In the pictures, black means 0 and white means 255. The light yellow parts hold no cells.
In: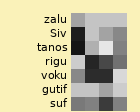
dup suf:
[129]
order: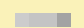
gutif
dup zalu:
[196]
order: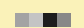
Siv
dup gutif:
[196]
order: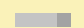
zalu
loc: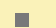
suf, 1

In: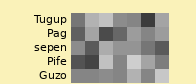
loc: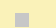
Guzo, 7
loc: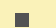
Pife, 1
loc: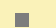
Pife, 7
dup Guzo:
[133]
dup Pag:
[156]
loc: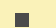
Pag, 3
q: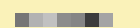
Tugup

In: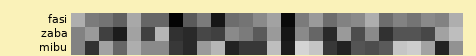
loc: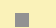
mibu, 28
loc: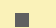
fasi, 4
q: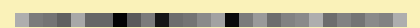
fasi

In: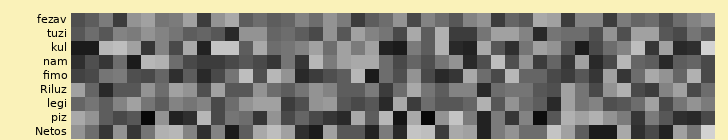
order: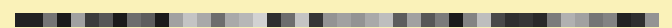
Netos
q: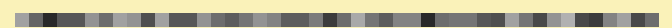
Riluz
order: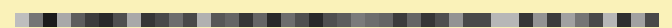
nam
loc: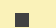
fimo, 1
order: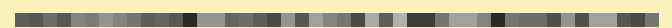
tuzi
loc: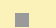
legi, 19
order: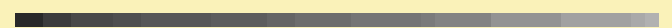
tuzi

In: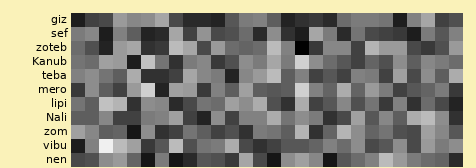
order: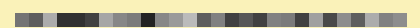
teba
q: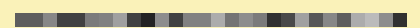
Nali
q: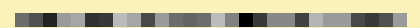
zoteb
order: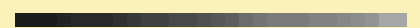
sef
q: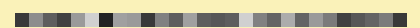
mero
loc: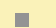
sef, 10

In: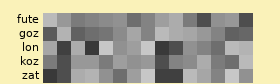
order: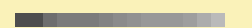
koz
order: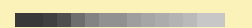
lon
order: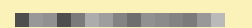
fute
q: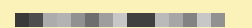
zat
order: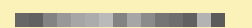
goz
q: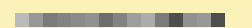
fute

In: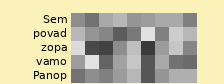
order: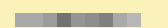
Sem
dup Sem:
[169]

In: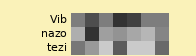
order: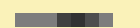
Vib
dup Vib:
[125]
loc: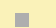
nazo, 1
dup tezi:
[202]

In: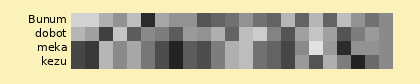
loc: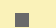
kezu, 22
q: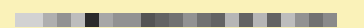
Bunum

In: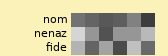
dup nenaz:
[150]
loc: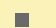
fide, 6
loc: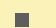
nom, 4
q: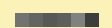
nom

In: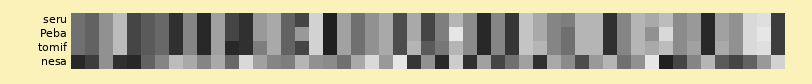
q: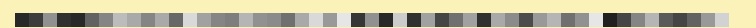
nesa
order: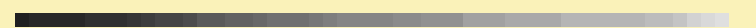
tomif
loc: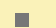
tomif, 27
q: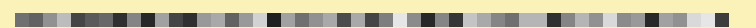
Peba
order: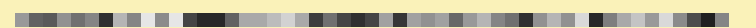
Peba
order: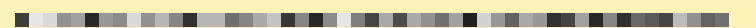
Peba

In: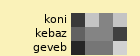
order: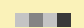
koni
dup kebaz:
[132]
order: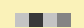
koni
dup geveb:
[118]
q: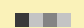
koni
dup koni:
[196]
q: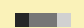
geveb

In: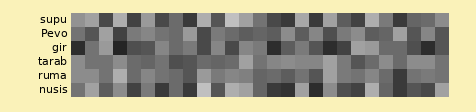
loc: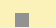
supu, 1
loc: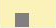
ruma, 13
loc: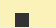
nusis, 16

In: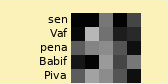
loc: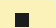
Vaf, 4
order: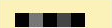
sen
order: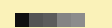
pena
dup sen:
[3]

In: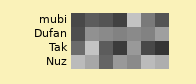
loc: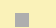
Nuz, 7
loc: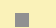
Dufan, 2

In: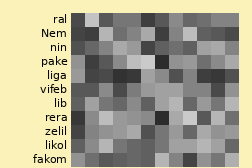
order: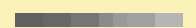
lib
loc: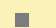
vifeb, 5
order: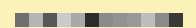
rera
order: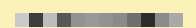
pake
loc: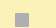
fakom, 12

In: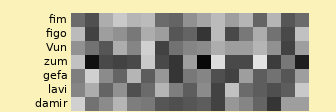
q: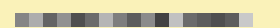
lavi
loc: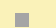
fim, 10
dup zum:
[73]
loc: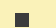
zum, 15
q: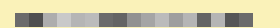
fim
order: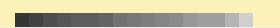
gefa

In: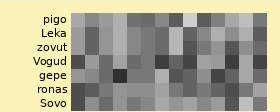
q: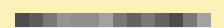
ronas
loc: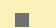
pigo, 5
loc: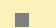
pigo, 11

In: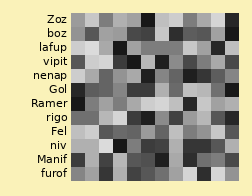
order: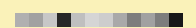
Ramer
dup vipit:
[73]
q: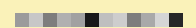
Zoz
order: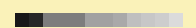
lafup
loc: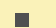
Manif, 6
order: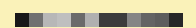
Gol
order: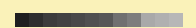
Manif

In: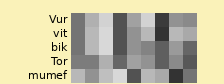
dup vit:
[184]
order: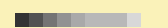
vit
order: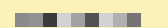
Vur
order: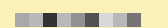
vit

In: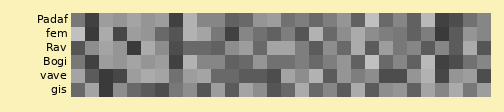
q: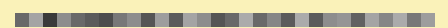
gis
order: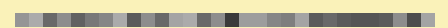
Rav
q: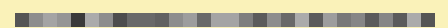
Rav

